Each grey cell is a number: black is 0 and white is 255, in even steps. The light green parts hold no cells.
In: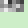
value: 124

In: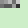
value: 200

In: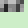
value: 148

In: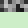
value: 180

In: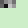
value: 114

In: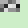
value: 25

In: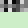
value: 120

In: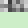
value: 210
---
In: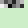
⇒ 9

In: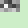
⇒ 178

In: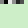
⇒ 234

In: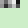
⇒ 132

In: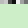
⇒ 69

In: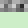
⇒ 134

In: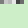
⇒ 187
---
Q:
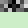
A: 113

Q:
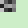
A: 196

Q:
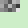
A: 139

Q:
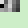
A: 165

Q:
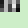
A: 92

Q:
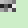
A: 164

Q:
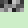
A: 167

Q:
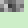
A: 100

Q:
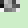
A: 247

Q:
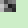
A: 184
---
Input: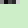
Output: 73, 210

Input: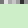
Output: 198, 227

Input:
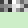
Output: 226, 255

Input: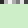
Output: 172, 242

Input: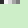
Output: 217, 247

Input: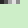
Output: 166, 225
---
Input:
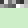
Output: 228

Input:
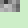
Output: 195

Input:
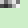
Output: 105

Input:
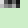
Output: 86

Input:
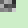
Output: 71

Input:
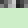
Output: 104

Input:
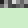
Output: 146

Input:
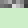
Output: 147

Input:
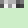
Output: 207

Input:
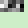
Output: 191
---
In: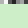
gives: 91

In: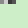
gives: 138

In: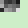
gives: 51

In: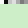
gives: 154

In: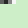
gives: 136

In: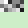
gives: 54
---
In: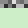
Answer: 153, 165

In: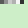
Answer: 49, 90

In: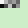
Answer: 103, 10

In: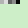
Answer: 6, 179

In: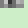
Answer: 167, 125

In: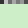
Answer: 78, 50

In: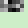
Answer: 149, 161

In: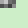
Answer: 95, 79

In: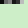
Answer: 188, 9
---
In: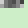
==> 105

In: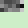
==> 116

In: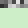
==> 172

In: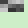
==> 94

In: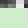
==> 236

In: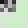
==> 108

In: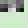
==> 167

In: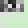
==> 24

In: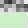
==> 100

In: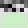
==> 223
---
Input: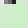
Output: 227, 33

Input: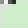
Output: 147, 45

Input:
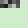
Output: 113, 87

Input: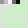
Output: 150, 12

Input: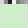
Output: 212, 166

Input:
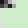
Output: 22, 161

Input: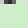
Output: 201, 102

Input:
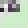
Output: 159, 90

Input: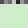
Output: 81, 97
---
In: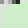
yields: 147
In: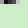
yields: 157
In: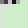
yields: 119
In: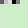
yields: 100
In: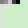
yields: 130
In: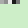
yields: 171
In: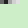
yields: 104
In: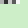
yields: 177
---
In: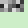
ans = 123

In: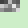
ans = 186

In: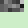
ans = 70

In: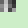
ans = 188

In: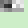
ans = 197

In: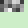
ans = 213

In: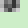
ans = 137

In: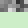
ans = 47
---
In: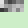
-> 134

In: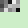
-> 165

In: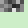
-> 94

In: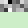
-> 196

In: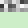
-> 152

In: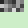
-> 70

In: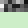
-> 104
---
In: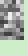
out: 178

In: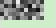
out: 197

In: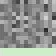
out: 151

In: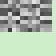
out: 59

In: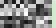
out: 25

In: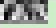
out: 143
